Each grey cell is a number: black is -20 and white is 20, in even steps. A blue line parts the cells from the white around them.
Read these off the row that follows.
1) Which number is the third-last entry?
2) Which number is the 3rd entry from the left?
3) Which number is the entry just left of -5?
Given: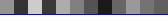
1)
4
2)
12
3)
-2

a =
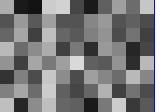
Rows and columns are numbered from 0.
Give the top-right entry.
11
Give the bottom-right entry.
-6
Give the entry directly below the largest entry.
-8
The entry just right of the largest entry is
-5
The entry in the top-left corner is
7
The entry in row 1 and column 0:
-7
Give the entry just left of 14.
5
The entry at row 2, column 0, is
-4
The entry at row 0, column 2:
-17
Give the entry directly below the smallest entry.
-6
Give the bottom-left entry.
10
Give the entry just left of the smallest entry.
-16
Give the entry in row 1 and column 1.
4
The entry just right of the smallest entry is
12
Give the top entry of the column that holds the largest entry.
-9

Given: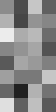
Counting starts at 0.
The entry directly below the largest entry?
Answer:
1
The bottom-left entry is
15
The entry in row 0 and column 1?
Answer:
-8
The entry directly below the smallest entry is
-5
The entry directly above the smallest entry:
-1
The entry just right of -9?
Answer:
3
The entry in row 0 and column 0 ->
2
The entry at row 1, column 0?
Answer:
8
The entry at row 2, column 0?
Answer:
17
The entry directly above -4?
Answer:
5

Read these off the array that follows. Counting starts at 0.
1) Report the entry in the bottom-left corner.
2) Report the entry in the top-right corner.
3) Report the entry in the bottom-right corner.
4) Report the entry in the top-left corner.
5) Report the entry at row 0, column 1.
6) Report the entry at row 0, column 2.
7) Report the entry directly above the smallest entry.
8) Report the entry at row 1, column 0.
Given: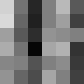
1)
3
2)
-6
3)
-10
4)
13
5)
-2
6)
-14
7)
-13
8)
14

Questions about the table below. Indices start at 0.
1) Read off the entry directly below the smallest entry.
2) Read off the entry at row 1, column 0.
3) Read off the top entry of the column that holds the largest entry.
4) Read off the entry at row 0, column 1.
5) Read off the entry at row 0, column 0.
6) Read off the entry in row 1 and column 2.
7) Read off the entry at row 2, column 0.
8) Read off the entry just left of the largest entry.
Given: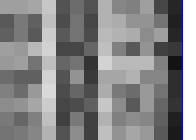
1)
-13
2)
-6
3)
11
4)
5
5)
5
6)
-5
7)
-5
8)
4

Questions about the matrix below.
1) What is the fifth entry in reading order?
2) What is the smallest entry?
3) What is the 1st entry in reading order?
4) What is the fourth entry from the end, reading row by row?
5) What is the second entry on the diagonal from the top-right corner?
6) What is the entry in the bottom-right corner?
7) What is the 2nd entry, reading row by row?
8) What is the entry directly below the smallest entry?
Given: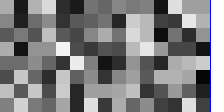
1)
-13
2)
-19
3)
7
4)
-10
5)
16
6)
-10
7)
-16
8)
-15

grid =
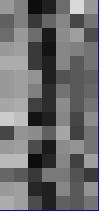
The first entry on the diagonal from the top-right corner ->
4
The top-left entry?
4
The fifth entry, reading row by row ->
-3
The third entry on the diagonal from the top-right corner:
2
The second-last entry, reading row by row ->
-6
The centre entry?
-13
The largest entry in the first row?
14
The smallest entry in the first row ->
-18
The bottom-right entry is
-2
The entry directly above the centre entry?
-13
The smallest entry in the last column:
-11
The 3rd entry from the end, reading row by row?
-5
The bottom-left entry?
7
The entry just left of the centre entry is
-10
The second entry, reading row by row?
0
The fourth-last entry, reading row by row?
-15
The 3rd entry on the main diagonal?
-3
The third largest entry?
10

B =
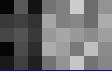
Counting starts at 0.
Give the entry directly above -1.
4
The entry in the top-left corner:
-19
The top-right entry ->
3
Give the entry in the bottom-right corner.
1
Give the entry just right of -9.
-7
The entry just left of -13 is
-8
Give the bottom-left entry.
-16
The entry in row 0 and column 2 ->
-17
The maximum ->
12
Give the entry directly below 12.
1
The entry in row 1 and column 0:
-11
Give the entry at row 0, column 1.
-6
